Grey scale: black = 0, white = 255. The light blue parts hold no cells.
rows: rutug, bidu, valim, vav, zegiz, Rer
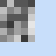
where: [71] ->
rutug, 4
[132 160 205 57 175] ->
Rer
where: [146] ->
zegiz, 3

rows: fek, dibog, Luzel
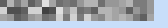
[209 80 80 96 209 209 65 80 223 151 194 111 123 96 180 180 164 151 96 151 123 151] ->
dibog
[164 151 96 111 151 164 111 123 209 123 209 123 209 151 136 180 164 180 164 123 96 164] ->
Luzel
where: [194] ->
dibog, 10
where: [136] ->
Luzel, 14

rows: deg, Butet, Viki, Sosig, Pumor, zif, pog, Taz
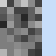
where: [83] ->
Viki, 0
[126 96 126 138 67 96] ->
Pumor
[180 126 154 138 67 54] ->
Taz
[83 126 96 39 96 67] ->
Viki
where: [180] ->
Taz, 0
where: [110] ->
zif, 4
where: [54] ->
Taz, 5

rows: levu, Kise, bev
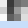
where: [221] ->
bev, 3
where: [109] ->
levu, 2
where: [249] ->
bev, 0
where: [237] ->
levu, 0
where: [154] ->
Kise, 2
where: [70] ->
Kise, 1

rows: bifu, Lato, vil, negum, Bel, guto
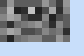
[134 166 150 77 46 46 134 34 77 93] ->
vil
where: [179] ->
Lato, 1
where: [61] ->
bifu, 8

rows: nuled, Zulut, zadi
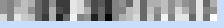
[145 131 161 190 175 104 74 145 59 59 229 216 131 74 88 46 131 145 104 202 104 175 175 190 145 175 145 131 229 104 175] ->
nuled
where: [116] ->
zadi, 29
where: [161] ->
nuled, 2
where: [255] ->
zadi, 30
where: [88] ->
nuled, 14

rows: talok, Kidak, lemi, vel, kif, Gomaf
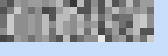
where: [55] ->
talok, 10
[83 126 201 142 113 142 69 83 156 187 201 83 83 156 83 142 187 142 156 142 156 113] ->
Kidak
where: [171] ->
vel, 11
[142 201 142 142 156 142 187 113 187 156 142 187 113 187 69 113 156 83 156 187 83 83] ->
kif
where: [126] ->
Kidak, 1
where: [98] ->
lemi, 16

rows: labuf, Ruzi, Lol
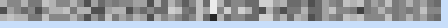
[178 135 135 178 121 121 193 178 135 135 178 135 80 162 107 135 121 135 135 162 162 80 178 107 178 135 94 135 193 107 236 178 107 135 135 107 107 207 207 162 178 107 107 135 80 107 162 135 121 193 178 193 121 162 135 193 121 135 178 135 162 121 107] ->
labuf
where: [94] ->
labuf, 26
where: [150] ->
Lol, 13

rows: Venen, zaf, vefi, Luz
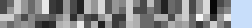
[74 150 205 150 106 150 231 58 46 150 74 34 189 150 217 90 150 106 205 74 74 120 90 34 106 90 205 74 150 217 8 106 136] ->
zaf
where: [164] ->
Luz, 26
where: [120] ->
zaf, 21

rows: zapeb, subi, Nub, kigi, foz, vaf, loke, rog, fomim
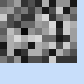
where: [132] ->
loke, 3
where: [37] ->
zapeb, 5
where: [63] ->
subi, 4
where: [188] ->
foz, 1

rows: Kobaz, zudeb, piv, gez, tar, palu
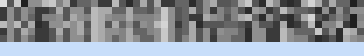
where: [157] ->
zudeb, 36
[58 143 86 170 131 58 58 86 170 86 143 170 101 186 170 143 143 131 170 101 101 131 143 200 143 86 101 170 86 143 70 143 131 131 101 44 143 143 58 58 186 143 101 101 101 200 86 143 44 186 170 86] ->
tar
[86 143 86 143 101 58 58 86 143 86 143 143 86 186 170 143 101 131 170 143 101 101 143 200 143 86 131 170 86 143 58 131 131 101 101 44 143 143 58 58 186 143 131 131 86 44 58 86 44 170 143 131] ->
palu
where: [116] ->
zudeb, 4
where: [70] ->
tar, 30

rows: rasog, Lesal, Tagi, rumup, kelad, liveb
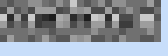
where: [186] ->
Tagi, 14
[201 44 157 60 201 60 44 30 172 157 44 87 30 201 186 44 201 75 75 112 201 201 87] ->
Tagi
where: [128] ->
kelad, 4
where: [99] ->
rasog, 7

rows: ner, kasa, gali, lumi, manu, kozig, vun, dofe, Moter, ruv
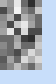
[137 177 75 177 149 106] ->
gali
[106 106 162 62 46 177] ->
kozig
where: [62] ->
kozig, 3
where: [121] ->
dofe, 0
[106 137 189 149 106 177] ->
ruv
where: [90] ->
Moter, 0
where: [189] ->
ruv, 2

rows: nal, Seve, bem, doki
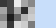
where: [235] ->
nal, 2
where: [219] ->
doki, 2
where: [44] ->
Seve, 3

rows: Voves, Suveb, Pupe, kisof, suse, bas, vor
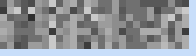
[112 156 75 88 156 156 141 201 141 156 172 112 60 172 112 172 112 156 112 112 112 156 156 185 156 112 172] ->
vor
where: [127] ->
kisof, 6
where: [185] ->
vor, 23

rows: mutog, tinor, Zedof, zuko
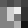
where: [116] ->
Zedof, 2
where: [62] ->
mutog, 3

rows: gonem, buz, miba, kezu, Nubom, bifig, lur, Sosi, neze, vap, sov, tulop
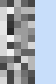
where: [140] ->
Nubom, 4
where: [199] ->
kezu, 4
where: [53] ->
kezu, 1

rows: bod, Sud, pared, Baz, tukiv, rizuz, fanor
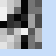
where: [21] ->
rizuz, 3
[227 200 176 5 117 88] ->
bod
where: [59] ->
Baz, 2
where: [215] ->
rizuz, 1
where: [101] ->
Sud, 2
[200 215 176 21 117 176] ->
rizuz

